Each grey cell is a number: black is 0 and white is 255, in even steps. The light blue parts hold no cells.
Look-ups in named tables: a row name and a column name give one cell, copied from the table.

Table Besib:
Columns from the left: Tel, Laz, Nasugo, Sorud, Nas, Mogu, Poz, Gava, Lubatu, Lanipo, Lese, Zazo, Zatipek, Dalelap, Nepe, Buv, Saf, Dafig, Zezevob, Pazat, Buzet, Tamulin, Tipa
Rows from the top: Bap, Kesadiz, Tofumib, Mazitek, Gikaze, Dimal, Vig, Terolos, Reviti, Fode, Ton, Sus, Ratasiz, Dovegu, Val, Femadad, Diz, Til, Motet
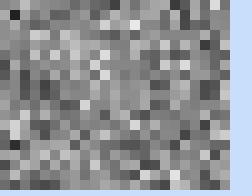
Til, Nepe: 212
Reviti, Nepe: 151
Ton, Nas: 144
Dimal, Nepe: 107
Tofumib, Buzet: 92
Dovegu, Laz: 208
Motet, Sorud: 84
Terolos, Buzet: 152
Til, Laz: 185
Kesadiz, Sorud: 119
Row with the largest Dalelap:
Tofumib

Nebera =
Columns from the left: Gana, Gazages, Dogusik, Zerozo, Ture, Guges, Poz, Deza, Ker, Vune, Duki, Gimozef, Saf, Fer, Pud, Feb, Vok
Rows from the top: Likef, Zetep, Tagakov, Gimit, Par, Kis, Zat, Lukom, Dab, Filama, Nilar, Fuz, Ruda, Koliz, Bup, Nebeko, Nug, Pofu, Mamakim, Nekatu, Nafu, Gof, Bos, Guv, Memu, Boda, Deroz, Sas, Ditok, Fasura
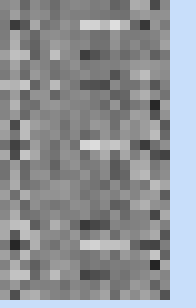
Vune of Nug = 124
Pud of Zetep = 155
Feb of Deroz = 36
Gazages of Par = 176
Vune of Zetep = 123
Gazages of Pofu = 167
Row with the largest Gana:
Dab

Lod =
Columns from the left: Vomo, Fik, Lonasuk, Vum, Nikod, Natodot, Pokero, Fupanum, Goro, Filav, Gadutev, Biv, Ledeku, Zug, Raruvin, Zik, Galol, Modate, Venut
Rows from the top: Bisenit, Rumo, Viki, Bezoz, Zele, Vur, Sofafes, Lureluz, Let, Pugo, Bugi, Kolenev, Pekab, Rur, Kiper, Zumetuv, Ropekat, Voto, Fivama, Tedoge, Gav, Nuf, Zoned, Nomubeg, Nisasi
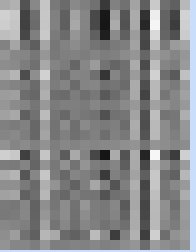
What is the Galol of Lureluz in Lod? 110
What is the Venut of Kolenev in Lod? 174
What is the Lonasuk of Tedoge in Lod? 97
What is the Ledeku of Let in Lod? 107
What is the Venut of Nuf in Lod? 155
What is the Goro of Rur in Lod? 121
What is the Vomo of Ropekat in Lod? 124
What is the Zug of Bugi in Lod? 152
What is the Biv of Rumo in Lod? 160
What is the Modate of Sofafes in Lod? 125
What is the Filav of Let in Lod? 134
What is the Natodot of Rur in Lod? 115
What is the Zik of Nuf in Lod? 184
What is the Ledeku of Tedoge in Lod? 116
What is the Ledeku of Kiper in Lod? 143
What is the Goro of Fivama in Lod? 127
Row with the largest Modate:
Zele

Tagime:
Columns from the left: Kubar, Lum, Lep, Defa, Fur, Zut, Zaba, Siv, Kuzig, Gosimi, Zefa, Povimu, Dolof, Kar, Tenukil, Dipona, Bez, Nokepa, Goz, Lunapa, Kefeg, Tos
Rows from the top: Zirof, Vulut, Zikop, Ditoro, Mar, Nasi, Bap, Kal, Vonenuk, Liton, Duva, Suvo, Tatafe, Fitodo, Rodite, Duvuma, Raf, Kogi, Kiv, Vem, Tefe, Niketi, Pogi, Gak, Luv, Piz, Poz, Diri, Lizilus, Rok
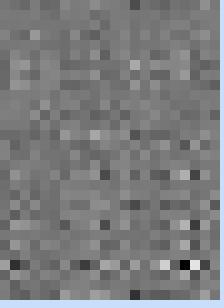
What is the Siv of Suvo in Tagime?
111
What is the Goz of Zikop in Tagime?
127
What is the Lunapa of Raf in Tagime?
112
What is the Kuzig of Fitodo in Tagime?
126
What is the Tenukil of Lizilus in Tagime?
121
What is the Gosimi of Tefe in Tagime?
140
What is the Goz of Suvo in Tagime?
105

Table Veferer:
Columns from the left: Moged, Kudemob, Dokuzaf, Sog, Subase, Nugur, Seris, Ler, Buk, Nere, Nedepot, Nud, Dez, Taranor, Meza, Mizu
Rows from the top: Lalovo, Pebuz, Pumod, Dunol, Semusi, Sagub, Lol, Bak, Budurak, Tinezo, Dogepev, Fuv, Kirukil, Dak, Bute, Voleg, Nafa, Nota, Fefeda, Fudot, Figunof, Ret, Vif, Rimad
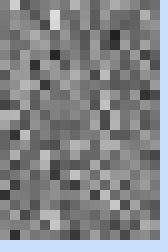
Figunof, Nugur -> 115
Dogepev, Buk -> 144
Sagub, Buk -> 98
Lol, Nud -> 132
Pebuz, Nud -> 108
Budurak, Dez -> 94

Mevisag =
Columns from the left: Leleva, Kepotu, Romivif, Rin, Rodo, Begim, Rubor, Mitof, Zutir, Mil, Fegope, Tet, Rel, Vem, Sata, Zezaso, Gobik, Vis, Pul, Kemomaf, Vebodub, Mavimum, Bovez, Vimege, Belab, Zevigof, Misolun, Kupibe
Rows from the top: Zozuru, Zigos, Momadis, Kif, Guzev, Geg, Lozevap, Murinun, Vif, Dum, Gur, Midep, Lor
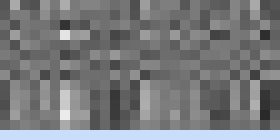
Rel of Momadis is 129
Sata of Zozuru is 157
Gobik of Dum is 121
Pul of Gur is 111
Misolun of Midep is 41
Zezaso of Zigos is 124
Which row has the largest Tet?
Geg

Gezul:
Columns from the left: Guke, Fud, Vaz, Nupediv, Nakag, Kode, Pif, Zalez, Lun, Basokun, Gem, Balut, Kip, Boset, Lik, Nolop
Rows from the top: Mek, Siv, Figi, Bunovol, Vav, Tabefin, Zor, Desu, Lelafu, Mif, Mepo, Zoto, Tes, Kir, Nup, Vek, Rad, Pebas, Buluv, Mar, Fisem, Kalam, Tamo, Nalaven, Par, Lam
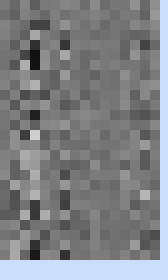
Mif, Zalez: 127
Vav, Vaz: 129
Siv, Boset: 120
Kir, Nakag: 94
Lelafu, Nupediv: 176
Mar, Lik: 181
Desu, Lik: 102
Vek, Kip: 134
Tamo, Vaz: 85
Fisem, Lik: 110
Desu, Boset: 121
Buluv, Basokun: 103
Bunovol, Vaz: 96
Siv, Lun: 122
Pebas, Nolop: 114

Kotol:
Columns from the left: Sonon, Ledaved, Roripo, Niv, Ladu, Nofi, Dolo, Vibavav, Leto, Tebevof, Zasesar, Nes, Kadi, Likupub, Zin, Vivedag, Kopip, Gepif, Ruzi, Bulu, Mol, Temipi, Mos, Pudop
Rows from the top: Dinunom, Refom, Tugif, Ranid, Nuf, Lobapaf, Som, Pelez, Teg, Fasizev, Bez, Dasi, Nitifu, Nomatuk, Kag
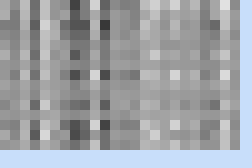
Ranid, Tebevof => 172
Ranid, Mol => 135
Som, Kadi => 157
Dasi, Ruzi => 161
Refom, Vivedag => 191
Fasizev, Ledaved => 146
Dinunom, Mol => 134
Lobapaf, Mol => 132
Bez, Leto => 103
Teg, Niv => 143
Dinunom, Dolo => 140
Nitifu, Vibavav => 81
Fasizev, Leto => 135
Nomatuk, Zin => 173
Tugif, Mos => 192
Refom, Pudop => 155
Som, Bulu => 152
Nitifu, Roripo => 175
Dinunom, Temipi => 166

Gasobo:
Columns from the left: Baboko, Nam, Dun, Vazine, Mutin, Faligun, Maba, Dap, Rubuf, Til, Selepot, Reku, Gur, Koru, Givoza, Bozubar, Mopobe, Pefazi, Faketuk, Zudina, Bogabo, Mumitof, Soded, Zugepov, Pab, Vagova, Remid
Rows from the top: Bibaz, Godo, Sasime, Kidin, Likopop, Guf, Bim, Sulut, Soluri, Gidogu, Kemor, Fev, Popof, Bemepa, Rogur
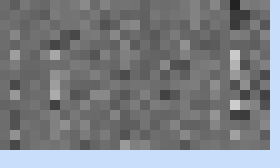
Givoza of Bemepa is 96
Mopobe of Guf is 98
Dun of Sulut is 100
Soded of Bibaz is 103
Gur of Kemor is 109
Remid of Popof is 135
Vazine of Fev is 106
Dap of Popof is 114
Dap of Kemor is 109
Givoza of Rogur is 132
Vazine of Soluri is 116
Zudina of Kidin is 100
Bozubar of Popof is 96
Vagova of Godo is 96
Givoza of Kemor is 97
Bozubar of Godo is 119
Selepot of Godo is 98
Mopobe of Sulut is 89
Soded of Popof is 114
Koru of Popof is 95
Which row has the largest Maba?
Popof

